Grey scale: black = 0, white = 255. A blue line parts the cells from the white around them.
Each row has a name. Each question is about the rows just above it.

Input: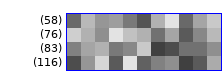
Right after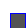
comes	[177]
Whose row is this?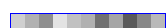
(76)

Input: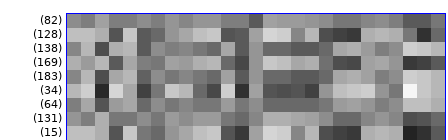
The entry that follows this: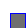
[78]
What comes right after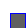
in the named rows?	[141]

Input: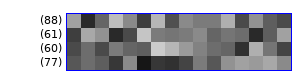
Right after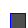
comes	[138]
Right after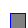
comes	[109]

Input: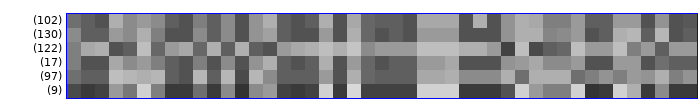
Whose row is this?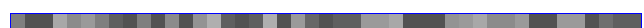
(17)
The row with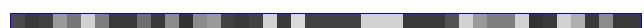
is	(9)
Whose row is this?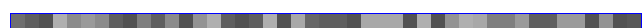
(102)
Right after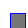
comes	[209]
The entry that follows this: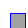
[95]
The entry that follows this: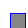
[139]

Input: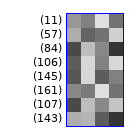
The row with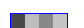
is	(107)
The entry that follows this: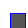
[215]
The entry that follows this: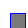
[223]
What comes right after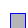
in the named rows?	[93]
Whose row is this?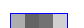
(57)
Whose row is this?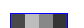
(84)

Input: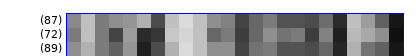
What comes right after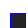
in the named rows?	[177]
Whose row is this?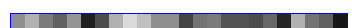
(89)
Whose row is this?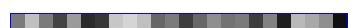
(72)
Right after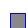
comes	[192]
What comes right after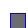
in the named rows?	[43]
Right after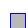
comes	[169]

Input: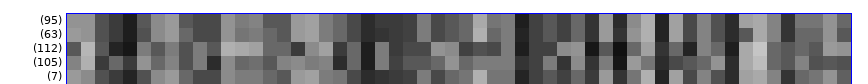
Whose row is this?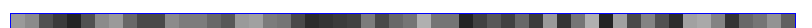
(7)
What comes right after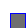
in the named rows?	[88]
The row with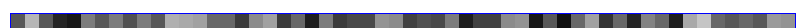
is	(112)

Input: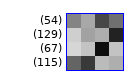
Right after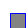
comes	[168]
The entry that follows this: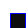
[195]
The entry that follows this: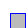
[174]
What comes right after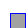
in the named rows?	[174]
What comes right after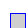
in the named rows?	[162]
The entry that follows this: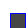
[112]
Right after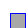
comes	[71]

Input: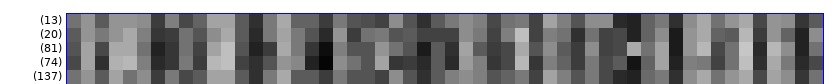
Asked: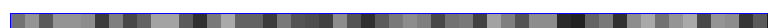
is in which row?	(13)
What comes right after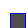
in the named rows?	[66]
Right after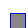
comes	[34]
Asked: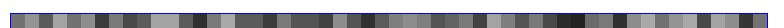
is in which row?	(137)
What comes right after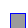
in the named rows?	[127]
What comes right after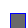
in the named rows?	[121]
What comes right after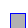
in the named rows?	[183]

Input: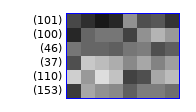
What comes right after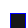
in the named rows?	[39]
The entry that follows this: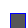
[52]
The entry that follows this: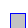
[66]
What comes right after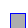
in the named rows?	[137]

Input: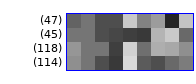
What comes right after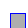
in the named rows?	[168]
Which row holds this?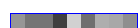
(118)
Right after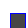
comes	[63]
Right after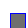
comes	[174]
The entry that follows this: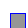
[117]
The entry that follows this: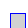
[111]
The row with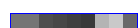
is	(45)

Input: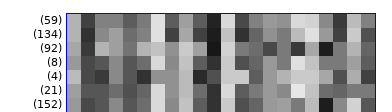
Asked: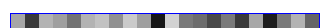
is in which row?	(92)
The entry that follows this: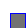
[179]
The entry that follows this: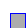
[65]

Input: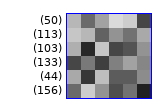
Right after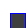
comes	[128]
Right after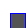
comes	[147]

